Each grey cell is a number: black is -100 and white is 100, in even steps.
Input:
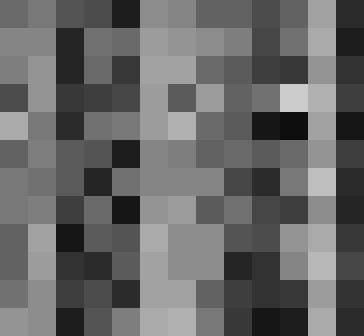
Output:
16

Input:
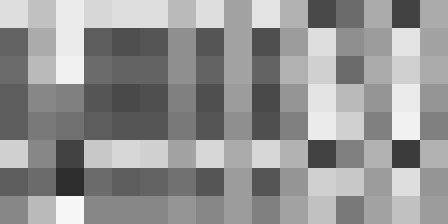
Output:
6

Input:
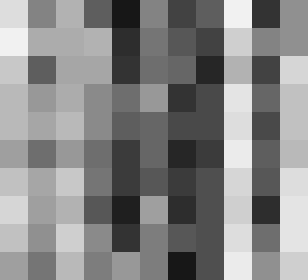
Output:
25

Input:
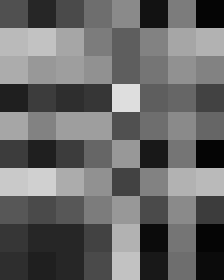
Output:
-64

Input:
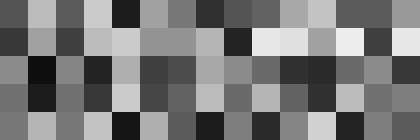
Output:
-6

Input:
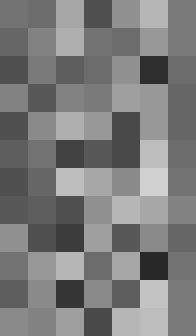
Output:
8

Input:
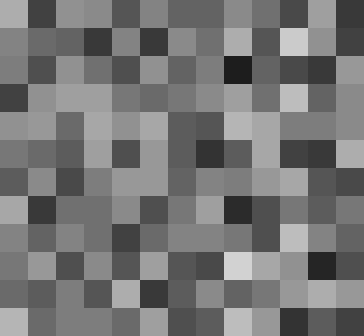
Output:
42

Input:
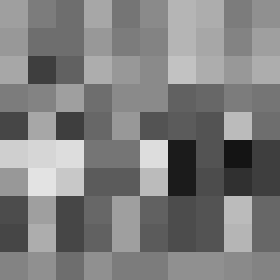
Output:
3

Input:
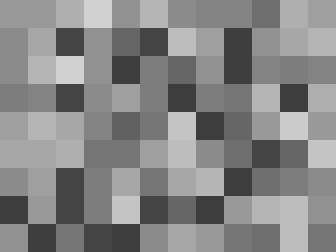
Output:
14
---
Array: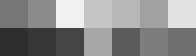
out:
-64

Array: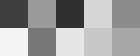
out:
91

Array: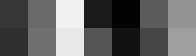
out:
-63

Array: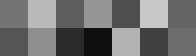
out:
-33

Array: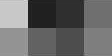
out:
16

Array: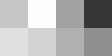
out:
76

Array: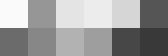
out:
-16

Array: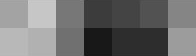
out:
44
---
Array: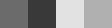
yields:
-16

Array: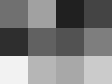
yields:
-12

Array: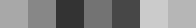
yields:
32

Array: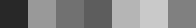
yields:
-69

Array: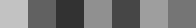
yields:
52

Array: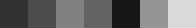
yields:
-61

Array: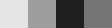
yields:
79
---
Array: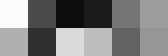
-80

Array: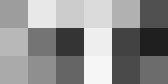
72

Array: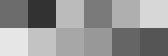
-4

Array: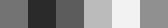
47

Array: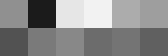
90

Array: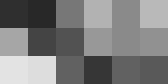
40

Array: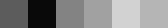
26

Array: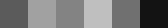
50
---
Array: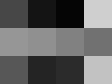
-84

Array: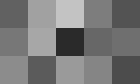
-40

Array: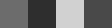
-43

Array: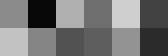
-66

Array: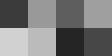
-54

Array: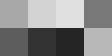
-61

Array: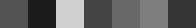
-58
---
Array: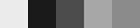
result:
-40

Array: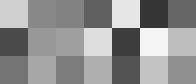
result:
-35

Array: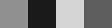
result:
-80

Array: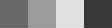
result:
22

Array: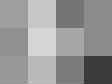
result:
46

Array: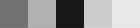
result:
-81

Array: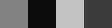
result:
-90
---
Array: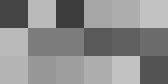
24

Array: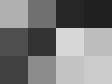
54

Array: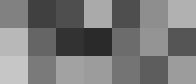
27

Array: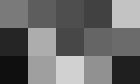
64

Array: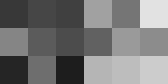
-77

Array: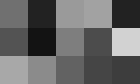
-23

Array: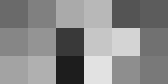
-77

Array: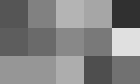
36

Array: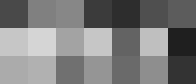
-12
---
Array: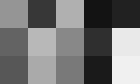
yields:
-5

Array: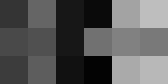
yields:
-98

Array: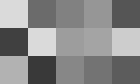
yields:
6

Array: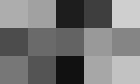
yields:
-87

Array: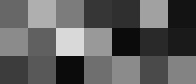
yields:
9

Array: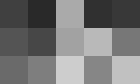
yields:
61
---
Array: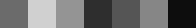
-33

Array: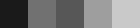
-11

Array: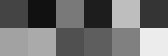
-59

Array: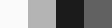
41

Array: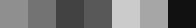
-31

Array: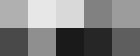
-43

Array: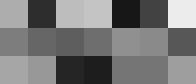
-71

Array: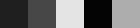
-44

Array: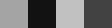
29

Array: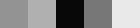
15
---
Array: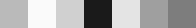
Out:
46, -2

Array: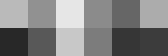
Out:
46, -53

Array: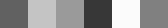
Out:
-24, 0

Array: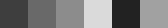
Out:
-51, 26

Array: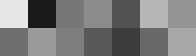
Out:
80, 32

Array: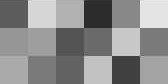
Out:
-28, 28

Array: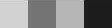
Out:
64, -77
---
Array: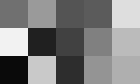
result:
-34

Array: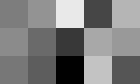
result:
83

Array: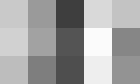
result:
-51

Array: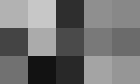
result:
-64

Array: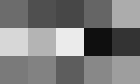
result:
-44

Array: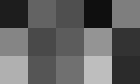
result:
-38

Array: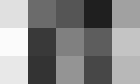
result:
-33

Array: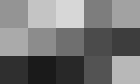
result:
69

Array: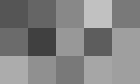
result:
7

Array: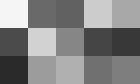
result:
-24
